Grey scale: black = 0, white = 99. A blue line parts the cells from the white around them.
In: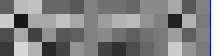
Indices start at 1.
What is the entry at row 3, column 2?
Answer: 65
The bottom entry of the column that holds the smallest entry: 83
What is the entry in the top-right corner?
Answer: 50
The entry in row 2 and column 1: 79
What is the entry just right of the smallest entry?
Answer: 65
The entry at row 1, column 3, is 75
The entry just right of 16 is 26
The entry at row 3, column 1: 30
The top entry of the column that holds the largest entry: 72
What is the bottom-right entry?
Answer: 47
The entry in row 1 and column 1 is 37
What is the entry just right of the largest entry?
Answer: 69

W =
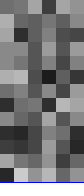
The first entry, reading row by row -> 43
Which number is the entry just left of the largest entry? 15
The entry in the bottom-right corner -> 57
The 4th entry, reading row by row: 24
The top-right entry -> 57
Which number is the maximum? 79
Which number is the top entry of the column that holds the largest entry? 46
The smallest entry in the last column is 15
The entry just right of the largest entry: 57
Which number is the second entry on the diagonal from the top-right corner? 37
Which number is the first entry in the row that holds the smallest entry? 68
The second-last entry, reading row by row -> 40
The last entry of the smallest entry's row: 21
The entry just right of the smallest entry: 37

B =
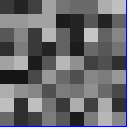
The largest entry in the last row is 71
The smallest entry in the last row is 11
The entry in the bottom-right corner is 52
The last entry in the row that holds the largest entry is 52
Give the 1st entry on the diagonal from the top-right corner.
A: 74
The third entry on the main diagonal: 22
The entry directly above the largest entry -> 34
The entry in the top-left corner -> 22
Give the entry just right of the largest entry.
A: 38
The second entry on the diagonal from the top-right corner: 14
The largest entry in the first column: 74
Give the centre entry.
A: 71
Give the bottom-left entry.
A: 41
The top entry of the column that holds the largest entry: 41
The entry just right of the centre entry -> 56
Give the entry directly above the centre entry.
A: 38
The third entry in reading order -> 25
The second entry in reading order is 14
